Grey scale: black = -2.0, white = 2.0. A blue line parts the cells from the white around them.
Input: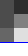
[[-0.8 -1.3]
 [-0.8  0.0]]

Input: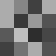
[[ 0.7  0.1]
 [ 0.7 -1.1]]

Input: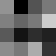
[[ 0.3 -2.0]
 [ 0.0 -0.4]]

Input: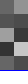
[[-0.4  0.3]
 [-0.7 -0.8]]

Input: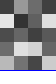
[[-1.0  0.4]
 [ 1.6 -1.2]]

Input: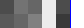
[[-0.8 -0.2]
 [-0.6 -0.4]]

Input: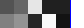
[[-0.7 -0.4]
 [ 0.0  0.3]]
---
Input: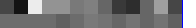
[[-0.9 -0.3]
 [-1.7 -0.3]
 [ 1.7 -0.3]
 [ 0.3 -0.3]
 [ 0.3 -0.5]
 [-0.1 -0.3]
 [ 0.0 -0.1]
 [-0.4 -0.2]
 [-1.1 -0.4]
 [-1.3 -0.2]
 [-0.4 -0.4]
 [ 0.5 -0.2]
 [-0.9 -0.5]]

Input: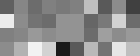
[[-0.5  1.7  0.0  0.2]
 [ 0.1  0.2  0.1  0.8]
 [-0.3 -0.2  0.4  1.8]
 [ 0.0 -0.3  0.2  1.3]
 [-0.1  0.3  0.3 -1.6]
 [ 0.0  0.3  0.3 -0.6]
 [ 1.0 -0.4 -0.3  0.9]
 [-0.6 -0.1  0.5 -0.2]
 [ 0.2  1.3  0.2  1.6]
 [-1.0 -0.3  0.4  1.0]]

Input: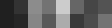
[[-1.5 -1.5]
 [-1.2 -1.4]
 [ 0.2  0.1]
 [-0.2 -0.6]
 [ 1.2  0.7]
 [-0.4 -1.1]
 [-0.9 -0.8]
 [-0.7 -0.2]]

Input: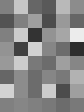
[[ 0.0 -0.7  0.0  0.3  0.4 -0.4  1.3  0.0]
 [ 1.1  0.0  1.2 -1.0  1.2  0.2  0.2  0.1]
 [-0.4  0.5 -1.2  1.3 -0.1 -0.3 -0.3  0.0]
 [-0.6 -0.8  0.3  0.1 -0.3  0.1  1.2 -0.1]
 [ 0.9  0.4  0.6 -0.3  0.5 -0.1 -0.8 -0.3]
 [ 0.2 -0.4  1.7 -1.3  0.1  0.8  0.5 -0.1]]

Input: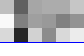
[[ 1.0  1.9  1.4]
 [-0.5  0.0 -1.4]
 [ 0.6  0.5  1.3]
 [ 0.7  0.4  0.2]
 [ 0.7  0.0  1.4]
 [ 1.1  0.3  1.7]]

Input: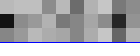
[[ 0.9 -1.7  0.1]
 [ 1.0  0.2  0.4]
 [ 1.0  0.4  0.9]
 [ 0.2  0.8  0.7]
 [ 0.9 -0.1  0.6]
 [-0.3  0.1  0.1]
 [ 0.8  0.6  0.7]
 [ 1.1  0.2  1.1]
 [-0.1 -1.4 -0.4]
 [ 0.2  0.3  0.8]]

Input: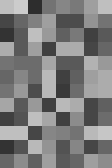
[[ 1.0 -0.9 -1.2  0.7 -0.2 -0.4 -0.2  0.6 -1.0  1.0 -1.2 -0.4]
 [ 1.2 -0.4 -0.6 -0.6 -0.3  0.1  0.4 -0.6 -0.7  1.0 -0.7  0.2]
 [-1.3  0.0  1.0  0.5 -0.3 -0.3 -0.8  0.4  1.0 -0.9  0.9 -0.5]
 [-0.2  0.5  0.4 -1.0  0.6  0.9  0.9 -1.0  0.6  0.1  0.3  0.5]
 [ 0.1 -0.8 -0.5  0.7 -0.6 -1.0 -1.1  0.9 -1.0  0.0 -0.7 -0.6]
 [-0.1 -0.8 -0.1  0.7 -0.6 -0.5 -0.3  0.7  0.2 -0.2  0.1 -0.4]
 [ 0.5  0.3 -1.0 -0.9  0.8  0.5  0.6 -0.9 -0.9  0.9 -0.9  0.5]
 [ 1.0 -0.2 -0.6 -0.4  0.4  0.7  0.7 -0.5 -0.3  1.1 -0.4  0.2]]

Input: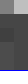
[[ 0.0 -0.9 -1.0 -0.8 -0.8]
 [ 1.0 -0.9 -0.9 -0.9 -0.9]]
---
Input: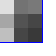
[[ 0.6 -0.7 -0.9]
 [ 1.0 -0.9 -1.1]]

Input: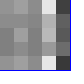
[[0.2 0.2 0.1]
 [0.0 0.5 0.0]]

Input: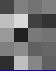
[[ 1.0  1.4 -1.0]
 [ 0.4 -1.5 -0.1]]

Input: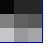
[[ 0.0 -0.5 -0.6]
 [ 1.1  0.4  0.6]]

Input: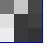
[[ 1.5 -1.1 -1.0]
 [ 1.7 -1.1 -1.2]]

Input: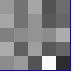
[[ 0.6 -0.2  0.3]
 [ 0.0  0.2  0.3]]

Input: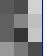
[[-0.5  0.1  1.0]
 [-0.5 -1.2  1.1]]

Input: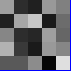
[[-1.5  0.6  1.1]
 [ 0.1 -1.3 -1.4]]
